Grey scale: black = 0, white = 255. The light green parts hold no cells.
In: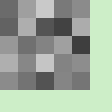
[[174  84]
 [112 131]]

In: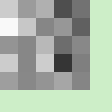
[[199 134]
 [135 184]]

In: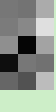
[[136 223]
 [  5 163]]

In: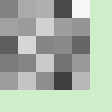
[[155 209]
 [214 133]]

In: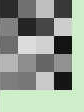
[[ 36  70]
 [220 209]]

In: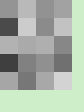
[[204 139]
 [170 175]]

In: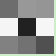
[[ 33 246]
 [114  80]]

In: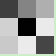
[[  2 234]
 [235  69]]
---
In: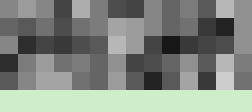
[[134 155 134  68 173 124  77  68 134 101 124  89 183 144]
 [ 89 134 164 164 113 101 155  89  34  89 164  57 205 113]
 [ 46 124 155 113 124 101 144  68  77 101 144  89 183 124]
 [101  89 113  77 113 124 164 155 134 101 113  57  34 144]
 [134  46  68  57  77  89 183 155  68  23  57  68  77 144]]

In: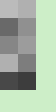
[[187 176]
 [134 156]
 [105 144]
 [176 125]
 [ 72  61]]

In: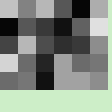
[[ 68 183  77  47  57 141]
 [193 130 183  87   6 173]
 [107 118  17 162 162 141]
 [212 107  36 162 107 118]
 [  6  87  57  17  97 224]]

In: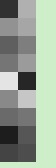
[[137 198]
 [ 49 176]
 [146 166]
 [117 155]
 [ 95 126]
 [106 117]
 [ 29  86]
 [ 68  77]
 [228  38]]

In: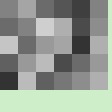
[[ 51 187  96 119 141 175]
 [130 165 107  85  63 130]
 [ 96 153 187  75 107 153]
 [107 130 207 175  75 141]
 [197 107 153 165  51 175]]

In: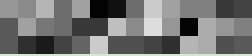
[[ 89 161 119 109  56  56 191 138 221 150   4 171 150 128]
 [150 138 181 109 161   4  16 109 203 161 128 128  56  67]
 [ 89  47  26  67 100 203  79  79  67  47 181 171  79  89]]

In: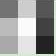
[[186 251  65]
 [168 228  34]
 [115 205  86]]

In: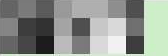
[[101 122  90 153 175 175 142  79]
 [101  70  28 186 122 217 241  60]
 [132  60  50 164  79 198 217 111]]
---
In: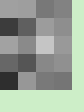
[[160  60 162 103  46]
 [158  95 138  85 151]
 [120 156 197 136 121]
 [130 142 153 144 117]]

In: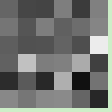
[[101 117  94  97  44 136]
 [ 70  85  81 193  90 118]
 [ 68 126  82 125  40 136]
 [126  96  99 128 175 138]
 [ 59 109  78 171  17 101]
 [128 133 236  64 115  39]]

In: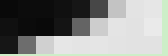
[[  9  16  22]
 [ 12  11 109]
 [ 12   9 208]
 [ 16  20 230]
 [ 22 100 228]
 [ 71 205 229]
 [195 228 227]
 [227 226 226]
 [230 234 226]]

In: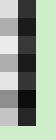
[[223 174 235 173 228 142 196]
 [ 50  27  56  27  54  13  38]]

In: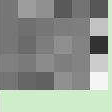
[[119 118 118 128 116]
 [157 112 107 122 102]
 [145 119 125 139  97]
 [ 89 125 143 127 144]
 [115 127 131 131 134]
 [ 87 194  50 204 245]]

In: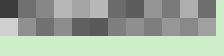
[[ 59 207]
 [111 144]
 [135 114]
 [184 141]
 [165  96]
 [184  89]
 [107 127]
 [ 93 143]
 [149 126]
 [122 150]
 [175 137]
 [110 160]]
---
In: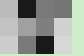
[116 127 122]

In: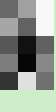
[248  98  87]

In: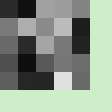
[132 187 165  15  94]

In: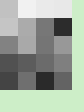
[232 119 169  81]

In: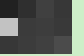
[55 61 60]

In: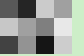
[160 127 147]

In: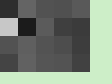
[89 63 83 97]
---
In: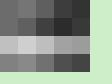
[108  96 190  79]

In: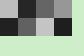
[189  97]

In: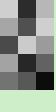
[207  80 155]

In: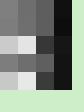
[127 111  55  19]

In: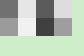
[113 241]

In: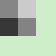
[134 131]

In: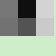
[119  83]

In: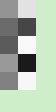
[148  70]

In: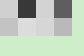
[208 220]
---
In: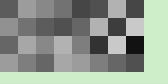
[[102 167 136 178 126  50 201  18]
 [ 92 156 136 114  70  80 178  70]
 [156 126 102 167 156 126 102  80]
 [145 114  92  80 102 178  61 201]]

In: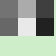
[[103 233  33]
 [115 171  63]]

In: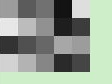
[[231 188 145  30  60]
 [210 179 134  42  69]
 [156  91 113  19 222]
 [ 51  80 103 167 156]]

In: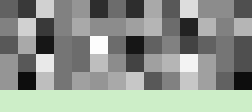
[[129 209  57 129 169 140 140 160 181 108  34 181 129 181]
 [ 88 169  22 117 108 253 108  22  97 129  67  97 117  79]
 [149  88 233 117 108 190 140  67 160 181 243 160 117  79]
 [ 97  57 209 129 149  45 108  45 169  88 221 140 140  79]
 [149  13 190 117 160 149 169 199  88 129 199 160  97  13]]

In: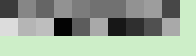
[[220 181 190   3  92 169  23  47  80 169]
 [ 59 134 101 146 124 113 113 146 157  71]]

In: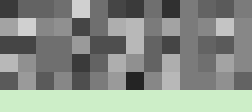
[[163 208 135 144  69 111 174 184 123 163 123 135 196 135]
 [ 90 154  90 135  78 123 154  36 135 184 123 123 144  99]
 [184 144 111 111  58  99 174 144  99 174 123 111 163 135]
 [ 58  99  99 111 208 111  69  58 111  48 123  99  90 123]
 [ 69  69 111 111 154  78  78 184  99  69 123  99  90 135]]
